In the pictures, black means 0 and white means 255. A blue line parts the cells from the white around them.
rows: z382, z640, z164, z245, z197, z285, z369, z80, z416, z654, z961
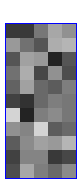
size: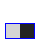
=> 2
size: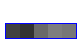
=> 5
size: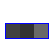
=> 3
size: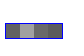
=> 4
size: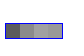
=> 4
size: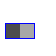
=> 2

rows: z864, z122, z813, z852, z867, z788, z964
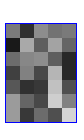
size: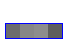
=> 4
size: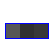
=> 3
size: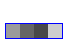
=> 4
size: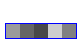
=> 5

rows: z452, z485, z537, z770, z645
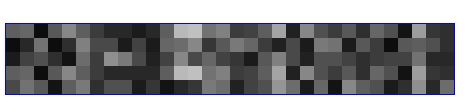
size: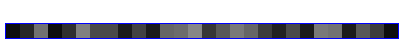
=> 28
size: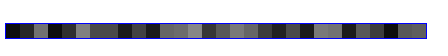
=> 30
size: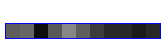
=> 11
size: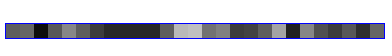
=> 27
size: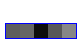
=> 5
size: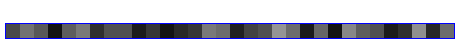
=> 32

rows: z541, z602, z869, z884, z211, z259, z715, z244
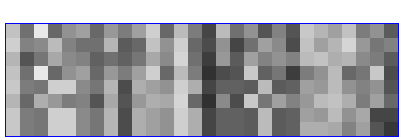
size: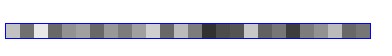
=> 26
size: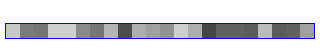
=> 22

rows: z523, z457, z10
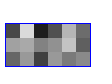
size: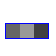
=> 3
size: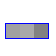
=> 3
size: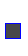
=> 1
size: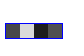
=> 4
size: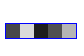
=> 5

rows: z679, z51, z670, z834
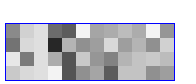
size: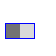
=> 2
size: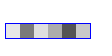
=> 6
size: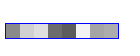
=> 8
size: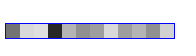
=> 12

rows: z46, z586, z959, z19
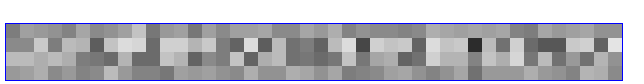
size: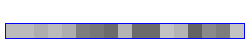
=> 17
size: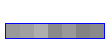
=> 7
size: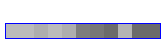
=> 11
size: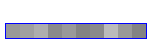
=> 10

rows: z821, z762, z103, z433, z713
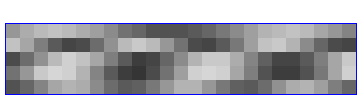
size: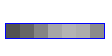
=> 7
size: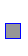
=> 1
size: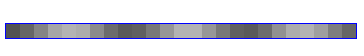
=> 25
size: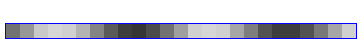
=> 25
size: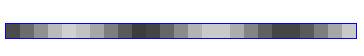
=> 25
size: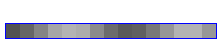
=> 15

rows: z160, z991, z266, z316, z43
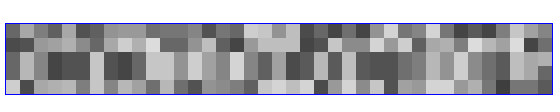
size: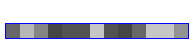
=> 13
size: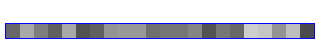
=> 22
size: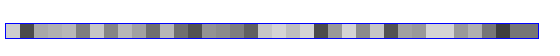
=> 38
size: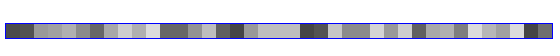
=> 39
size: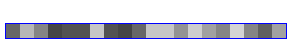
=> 20

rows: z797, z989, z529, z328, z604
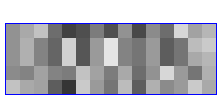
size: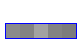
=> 5
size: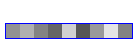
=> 9
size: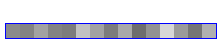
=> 15
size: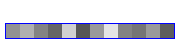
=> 12
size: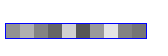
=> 10
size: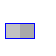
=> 2

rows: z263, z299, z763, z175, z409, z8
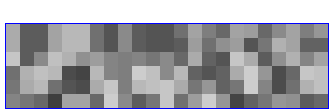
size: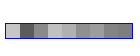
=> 9
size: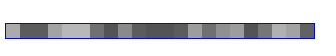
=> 22
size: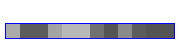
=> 12
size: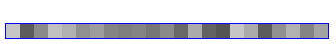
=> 23

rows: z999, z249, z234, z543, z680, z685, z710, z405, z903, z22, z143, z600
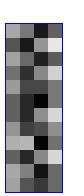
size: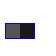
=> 2
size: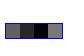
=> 4
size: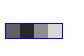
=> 4
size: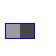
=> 2
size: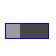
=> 3
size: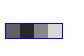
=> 4
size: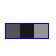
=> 3

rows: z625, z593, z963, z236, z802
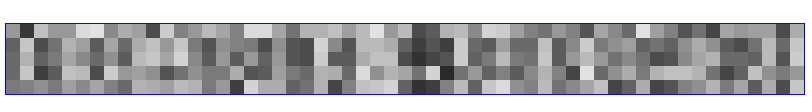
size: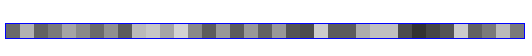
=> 37
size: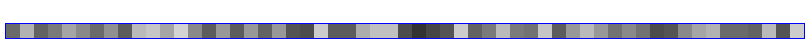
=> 57
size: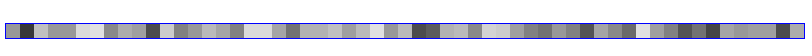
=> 57
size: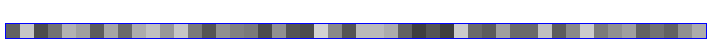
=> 50
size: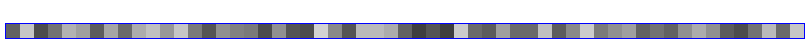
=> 57
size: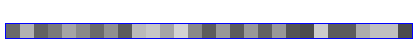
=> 29

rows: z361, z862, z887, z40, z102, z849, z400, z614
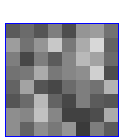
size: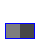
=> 2
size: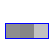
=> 3
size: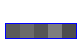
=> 5

